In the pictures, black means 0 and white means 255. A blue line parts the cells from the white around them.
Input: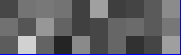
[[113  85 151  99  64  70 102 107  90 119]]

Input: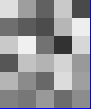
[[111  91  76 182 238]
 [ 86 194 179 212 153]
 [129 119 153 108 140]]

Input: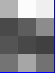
[[ 73  93 140]
 [116 166 114]]

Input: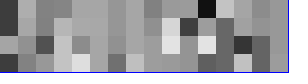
[[ 61 167 129 182 169 168 150 166 144 214  63 157 103 161 147 152]
 [ 61 130 152 195 222 166 112 191 157 154 148  95 103 193 100 156]]

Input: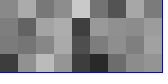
[[126  99 164 173  63 153 144 140 156]
 [ 61 145 187 149  61  41 109 140 148]]

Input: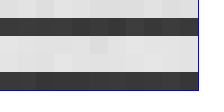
[[ 58  59  58  59  55  58  55  61  56  60  57]
 [228 226 225 230 227 226 227 228 230 228 227]]
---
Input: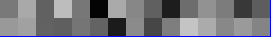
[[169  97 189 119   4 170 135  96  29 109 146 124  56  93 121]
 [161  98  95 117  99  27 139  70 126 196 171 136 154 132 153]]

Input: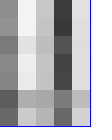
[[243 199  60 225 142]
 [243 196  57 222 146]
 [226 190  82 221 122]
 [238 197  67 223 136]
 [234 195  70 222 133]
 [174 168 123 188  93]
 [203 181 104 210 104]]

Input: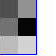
[[146  79]
 [  5 114]
 [211 187]]

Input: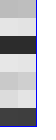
[[190 188]
 [227 229]
 [ 44  44]
 [229 231]
 [207 201]
 [228 220]
 [ 62  63]]

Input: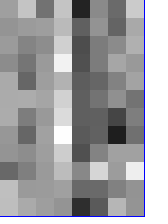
[[196 114 196  35 138 106 203 159]
 [155 158 186  96 147 100 169 148]
 [132 141 208  77 124 139 176 155]
 [117 154 242  80 124 166 153 140]
 [102 158 178  93 102 130 163 170]
 [172 165 209  95 115 144 115 171]
 [125 153 219  95  96  69 126 172]
 [102 161 254  90  97  30 112 151]
 [141 158 205  80 131 161 161 148]
 [127 154 188 136 214 156 238 104]
 [154 155 160 105 106 129 147 191]
 [170 158 148  46  90 182 148 190]]

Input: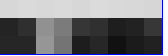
[[218 216 218 215 219 217 216 214 215]
 [ 47 145 123  54  48  30  34  55  36]
 [ 38 150 116  29  39  17  27  33  38]]

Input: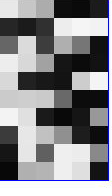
[[198 172  13  10  27 232]
 [ 27  48 237 245 242  38]
 [219  61 175 118  16 102]
 [216 162  21  11  18 237]
 [ 33  24  19 205 244 216]
 [206 202 105  12  12 203]
 [224  26   9  21 152 243]
 [231 193 144  29  12  59]
 [230  96 239 236 137  21]
 [176 180 239 223  19   8]]
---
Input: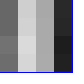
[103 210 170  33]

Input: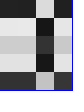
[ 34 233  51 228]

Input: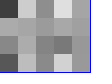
[ 62 166 132 210]

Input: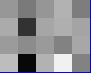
[151  50 154 241]

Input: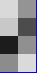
[217  76]

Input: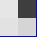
[230 213]
